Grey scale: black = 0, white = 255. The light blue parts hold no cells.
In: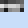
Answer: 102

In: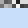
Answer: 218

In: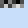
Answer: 75

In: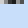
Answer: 81

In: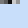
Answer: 148

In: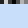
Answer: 126

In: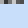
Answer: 77

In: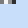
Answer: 48
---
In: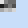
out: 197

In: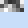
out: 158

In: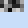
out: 180

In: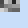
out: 113

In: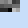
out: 3

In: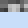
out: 173
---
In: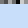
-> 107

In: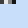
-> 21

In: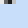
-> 193

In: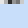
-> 147

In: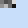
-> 218

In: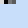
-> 91

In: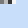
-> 245
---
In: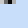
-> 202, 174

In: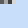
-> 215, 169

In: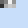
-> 241, 202

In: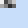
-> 238, 200

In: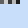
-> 208, 183

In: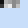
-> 233, 207

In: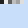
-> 236, 222

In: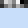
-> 246, 217

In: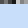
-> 200, 162

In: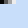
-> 236, 163
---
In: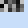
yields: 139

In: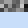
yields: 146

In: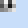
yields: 149

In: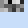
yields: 51

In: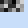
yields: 166

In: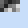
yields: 216
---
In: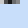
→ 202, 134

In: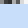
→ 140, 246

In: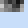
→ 144, 175

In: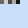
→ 105, 20

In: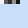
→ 242, 18

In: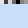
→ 227, 156
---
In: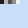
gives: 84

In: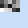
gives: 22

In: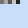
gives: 86

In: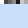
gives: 140

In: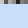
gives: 142

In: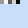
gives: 93

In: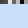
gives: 103

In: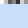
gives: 135

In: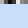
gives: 54
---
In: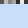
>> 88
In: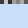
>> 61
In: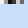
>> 243
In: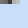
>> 118
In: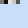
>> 121
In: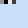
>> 149
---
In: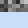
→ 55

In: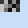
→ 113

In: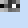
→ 172

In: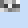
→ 181

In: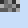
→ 91

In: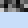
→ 93

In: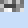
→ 237

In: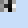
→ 210
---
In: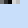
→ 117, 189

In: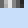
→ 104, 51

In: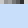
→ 200, 215

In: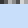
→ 52, 167

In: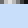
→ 108, 17

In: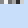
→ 137, 207
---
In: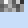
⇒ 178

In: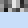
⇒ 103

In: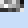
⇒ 185

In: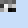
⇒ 160

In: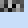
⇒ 193

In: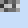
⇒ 203

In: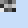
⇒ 161
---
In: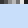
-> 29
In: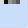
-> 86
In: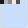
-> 79
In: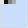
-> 172
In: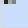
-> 129
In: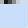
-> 204
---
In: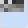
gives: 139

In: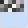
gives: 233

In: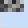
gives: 162

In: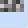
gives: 113

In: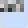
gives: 43

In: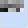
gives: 190

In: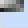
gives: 73

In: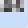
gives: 68

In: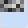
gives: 38

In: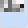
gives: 106
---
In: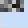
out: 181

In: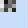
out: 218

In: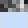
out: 93

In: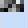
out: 179

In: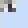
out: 178

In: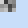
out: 209

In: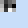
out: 153

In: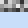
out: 221

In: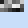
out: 31
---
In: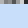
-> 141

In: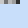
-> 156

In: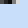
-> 79

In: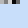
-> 126

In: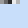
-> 154

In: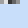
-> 146

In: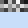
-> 123

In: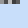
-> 91
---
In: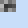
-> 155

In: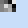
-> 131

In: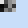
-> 21

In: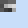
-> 88

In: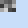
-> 169

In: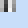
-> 175
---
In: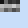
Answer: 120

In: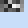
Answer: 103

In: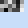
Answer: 142

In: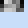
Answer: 201

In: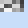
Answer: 244

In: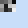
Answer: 64

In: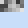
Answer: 154

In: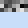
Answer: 173

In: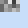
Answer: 146

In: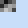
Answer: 166
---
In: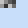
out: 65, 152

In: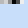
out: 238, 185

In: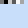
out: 165, 120

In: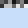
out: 36, 51

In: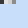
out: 140, 56

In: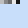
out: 21, 190

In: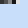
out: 226, 52

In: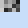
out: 25, 208

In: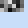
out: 109, 195

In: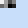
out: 131, 104
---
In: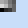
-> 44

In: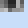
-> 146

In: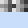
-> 176

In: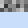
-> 168

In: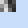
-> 224

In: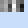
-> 218
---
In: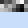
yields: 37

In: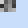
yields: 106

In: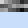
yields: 56

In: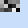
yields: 71

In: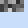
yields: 75

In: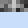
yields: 41
